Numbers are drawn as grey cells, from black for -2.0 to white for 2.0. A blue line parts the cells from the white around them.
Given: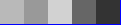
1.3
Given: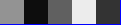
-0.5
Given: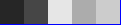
1.6
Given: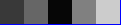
-1.9
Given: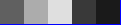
1.5
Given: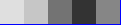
-0.2
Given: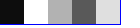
0.8
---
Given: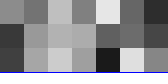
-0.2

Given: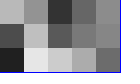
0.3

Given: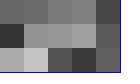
-0.3

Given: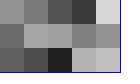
-0.1

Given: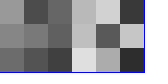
-0.8

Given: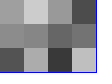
1.2
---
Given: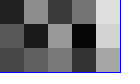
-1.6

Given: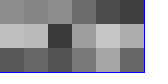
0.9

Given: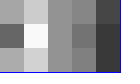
1.9

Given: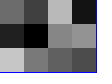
-2.0

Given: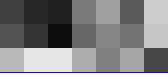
-1.2

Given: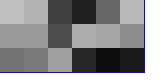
0.4
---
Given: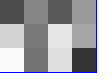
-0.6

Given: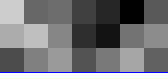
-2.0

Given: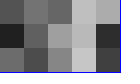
1.0

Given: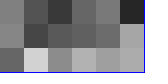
-0.1

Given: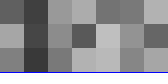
-0.1

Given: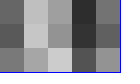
-1.3

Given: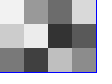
-0.3
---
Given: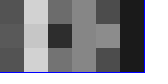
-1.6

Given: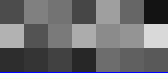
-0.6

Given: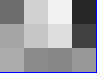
0.4

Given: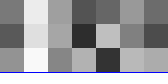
0.7

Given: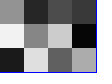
0.7

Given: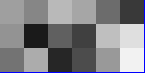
1.8

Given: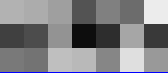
0.4

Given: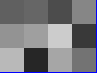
-0.2
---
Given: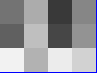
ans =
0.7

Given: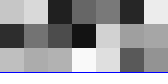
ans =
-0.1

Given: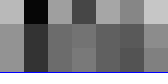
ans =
0.6

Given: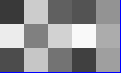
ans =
-0.5

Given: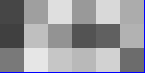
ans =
0.4

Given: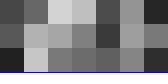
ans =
-0.8

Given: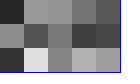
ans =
0.3

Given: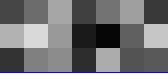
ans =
-0.2
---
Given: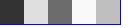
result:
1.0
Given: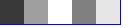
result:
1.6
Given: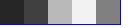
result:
0.0
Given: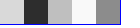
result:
0.2
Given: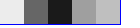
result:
1.0
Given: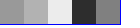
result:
0.0
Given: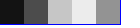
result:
0.3
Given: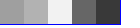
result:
-1.1
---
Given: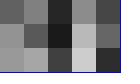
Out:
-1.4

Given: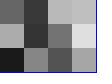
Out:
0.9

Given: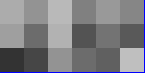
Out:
0.9

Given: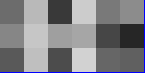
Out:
-1.1

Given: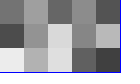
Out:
-0.4

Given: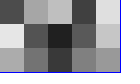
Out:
1.0
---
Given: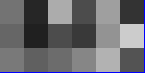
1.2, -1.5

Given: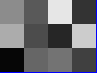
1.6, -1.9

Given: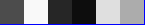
1.9, -1.8

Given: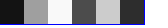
1.9, -1.7

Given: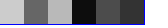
1.2, -1.8

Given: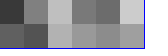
1.2, -1.1

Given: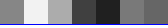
1.8, -1.5

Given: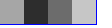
1.1, -1.3

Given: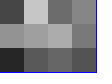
1.1, -1.4

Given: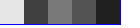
1.6, -1.5
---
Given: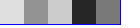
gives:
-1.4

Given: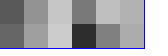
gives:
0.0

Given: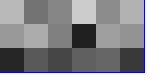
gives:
-0.4

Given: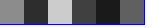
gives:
-1.6

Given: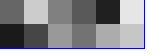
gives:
0.7

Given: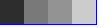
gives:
0.3
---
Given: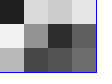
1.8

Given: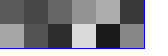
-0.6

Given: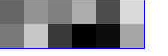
-0.4

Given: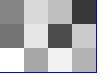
-0.2

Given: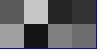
-0.6

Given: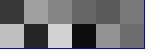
-1.1

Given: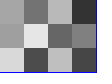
0.5

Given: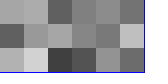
-0.5

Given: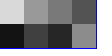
1.4
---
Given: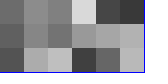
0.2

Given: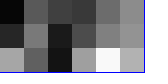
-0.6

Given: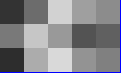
-0.3

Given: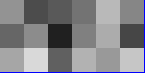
-0.8

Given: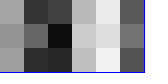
-1.2

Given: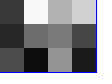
1.9
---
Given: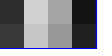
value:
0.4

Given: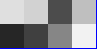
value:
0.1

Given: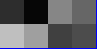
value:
-1.0

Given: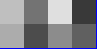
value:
0.2

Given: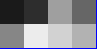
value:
1.3

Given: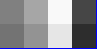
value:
1.6
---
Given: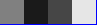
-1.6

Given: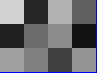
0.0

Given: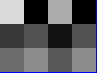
0.2

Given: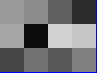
-0.2

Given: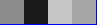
-1.6

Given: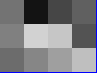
0.1
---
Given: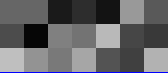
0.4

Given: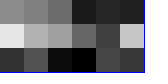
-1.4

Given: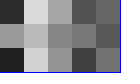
-0.7

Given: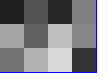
-1.4

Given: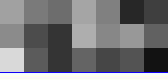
-1.4

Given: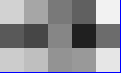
-0.5

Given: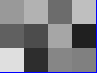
-0.3
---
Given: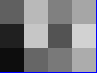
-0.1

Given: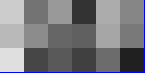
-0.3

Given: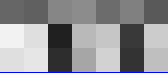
-1.2

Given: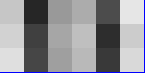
-1.1

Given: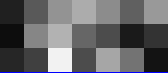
-0.2

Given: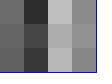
0.9

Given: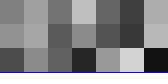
1.3

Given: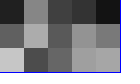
0.5
